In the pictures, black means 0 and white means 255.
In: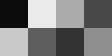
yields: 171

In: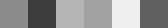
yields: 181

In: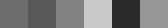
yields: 129

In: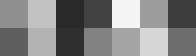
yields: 41

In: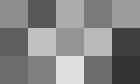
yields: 171

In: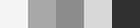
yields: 141
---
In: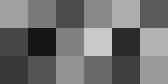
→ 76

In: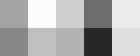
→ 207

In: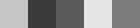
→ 91

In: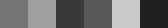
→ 58

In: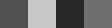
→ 41

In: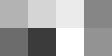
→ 235

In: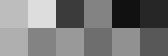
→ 59
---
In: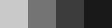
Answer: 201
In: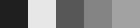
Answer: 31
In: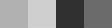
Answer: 177
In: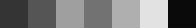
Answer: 52
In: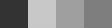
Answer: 51
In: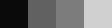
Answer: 10
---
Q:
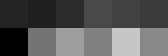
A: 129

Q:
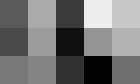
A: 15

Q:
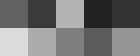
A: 126

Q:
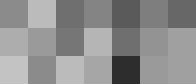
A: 111

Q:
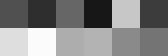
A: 179

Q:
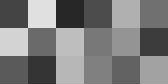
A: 120

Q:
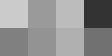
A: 147

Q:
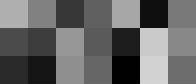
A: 29
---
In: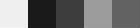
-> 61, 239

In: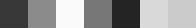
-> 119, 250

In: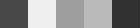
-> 158, 239

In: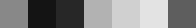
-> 178, 227

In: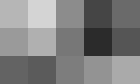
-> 119, 212

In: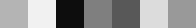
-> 127, 241
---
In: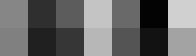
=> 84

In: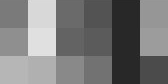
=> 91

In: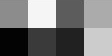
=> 58

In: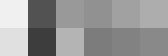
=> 124

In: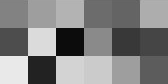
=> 138

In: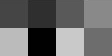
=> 1

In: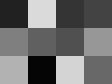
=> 96

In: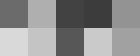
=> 87

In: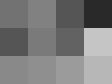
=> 122

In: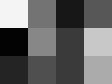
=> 135
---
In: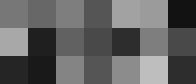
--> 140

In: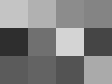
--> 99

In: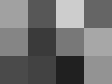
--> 66

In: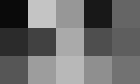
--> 184

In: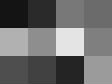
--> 65

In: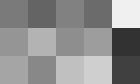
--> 192

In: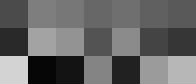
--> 33

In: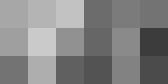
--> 83
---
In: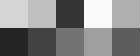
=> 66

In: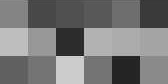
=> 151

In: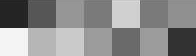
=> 182

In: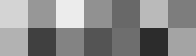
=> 64

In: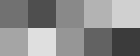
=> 223

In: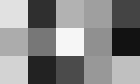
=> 119

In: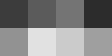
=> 225

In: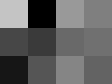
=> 58

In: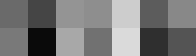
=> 10

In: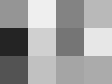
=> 208
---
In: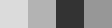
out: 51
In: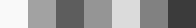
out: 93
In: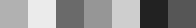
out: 106
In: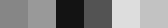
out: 19
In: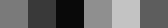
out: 9
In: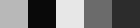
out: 231
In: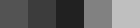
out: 33
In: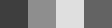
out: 223
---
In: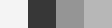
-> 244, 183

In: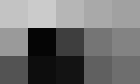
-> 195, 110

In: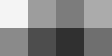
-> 244, 111

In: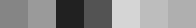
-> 133, 175

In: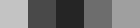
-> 195, 159

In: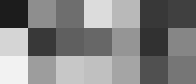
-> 28, 118
